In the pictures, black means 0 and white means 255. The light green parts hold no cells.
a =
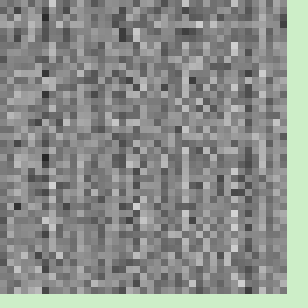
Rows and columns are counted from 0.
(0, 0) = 130
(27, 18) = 155
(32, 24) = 134
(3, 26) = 156
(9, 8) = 122
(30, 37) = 159
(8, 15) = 128
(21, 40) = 148
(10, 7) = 120
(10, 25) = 96
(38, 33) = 137
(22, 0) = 149
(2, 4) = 158
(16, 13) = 139
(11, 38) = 98
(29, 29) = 142
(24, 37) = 166
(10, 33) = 147
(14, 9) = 142
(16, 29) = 110
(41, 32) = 118
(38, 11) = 174
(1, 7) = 150
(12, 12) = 144
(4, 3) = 112
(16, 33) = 129
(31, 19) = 128
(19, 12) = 118
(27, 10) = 147
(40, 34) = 207
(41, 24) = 148
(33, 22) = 103
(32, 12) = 127
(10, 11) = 183
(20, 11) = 137
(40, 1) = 118
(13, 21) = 149
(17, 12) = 164
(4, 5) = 127
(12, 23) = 71

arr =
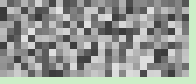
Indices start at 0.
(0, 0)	179
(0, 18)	77
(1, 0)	57
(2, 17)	90
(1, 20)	90
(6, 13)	75
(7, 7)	224
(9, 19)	158
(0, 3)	178
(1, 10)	129
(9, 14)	173
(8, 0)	149
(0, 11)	163
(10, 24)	61
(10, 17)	136
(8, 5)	107
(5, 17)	205
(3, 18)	189
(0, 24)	110
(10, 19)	213
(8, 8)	100
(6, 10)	60
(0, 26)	84
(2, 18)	174
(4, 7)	142
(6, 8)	173
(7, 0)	117
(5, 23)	183
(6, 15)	143
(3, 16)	140
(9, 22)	125
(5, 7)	176
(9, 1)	119
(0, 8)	188
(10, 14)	186
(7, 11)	132
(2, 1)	121

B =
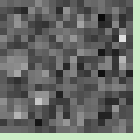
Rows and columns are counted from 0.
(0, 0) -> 110
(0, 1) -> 97
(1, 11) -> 75
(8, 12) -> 69
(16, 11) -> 140
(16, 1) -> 119
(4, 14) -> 68
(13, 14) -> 98
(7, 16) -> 32
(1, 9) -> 146
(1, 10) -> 101
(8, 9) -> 88
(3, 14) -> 41
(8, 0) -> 114
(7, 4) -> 71
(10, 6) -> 149
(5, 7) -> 65
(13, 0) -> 95
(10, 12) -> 55
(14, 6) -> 155
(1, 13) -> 92
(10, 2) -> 166
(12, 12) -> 70
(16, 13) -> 118
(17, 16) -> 94
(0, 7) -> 93
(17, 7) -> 108
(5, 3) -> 118
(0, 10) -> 90
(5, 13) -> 58
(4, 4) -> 90
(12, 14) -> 128
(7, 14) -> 22
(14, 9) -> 60
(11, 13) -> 98
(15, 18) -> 83
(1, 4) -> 134
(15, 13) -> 106
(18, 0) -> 106
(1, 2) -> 56

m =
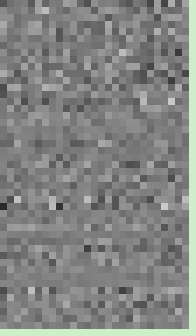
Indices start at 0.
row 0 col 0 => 85
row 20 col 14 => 168
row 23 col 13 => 125
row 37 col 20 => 138
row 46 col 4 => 131
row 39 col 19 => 115
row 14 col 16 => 142
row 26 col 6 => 121
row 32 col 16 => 129
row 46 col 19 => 141
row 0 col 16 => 124
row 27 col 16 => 114
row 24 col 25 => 109
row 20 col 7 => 110
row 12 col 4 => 123
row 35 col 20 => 97
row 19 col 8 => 136
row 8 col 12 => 153
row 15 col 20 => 151
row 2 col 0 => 143
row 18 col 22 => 129
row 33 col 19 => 122
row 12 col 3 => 123
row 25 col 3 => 117
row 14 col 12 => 88
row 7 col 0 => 140
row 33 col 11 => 131
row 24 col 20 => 137
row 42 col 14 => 129
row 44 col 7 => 142
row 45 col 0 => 116
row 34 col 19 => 136
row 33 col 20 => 130
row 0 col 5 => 157
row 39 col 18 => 119
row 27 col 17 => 104
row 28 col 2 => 193
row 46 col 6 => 117
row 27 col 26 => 139
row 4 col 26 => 119

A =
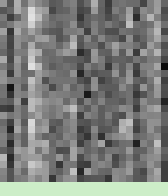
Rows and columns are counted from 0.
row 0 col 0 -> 151
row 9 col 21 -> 131
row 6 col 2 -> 143
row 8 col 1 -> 71
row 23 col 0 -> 164
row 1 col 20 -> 139
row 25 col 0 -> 127
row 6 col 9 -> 132
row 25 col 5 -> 132
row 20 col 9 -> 116
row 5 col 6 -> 159
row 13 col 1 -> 51
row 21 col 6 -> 156
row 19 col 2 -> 124
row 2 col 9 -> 115
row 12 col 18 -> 111
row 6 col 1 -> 67
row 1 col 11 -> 70
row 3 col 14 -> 102
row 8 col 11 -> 91
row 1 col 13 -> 153
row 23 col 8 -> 54
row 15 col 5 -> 149
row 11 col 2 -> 122
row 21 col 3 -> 150
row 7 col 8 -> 135
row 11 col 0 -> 148
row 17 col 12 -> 82
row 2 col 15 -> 77
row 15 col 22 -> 167
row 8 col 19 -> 117
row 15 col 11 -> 113
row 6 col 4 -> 171
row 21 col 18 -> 152
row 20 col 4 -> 168
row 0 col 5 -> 136
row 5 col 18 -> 141
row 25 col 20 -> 85
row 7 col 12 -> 73
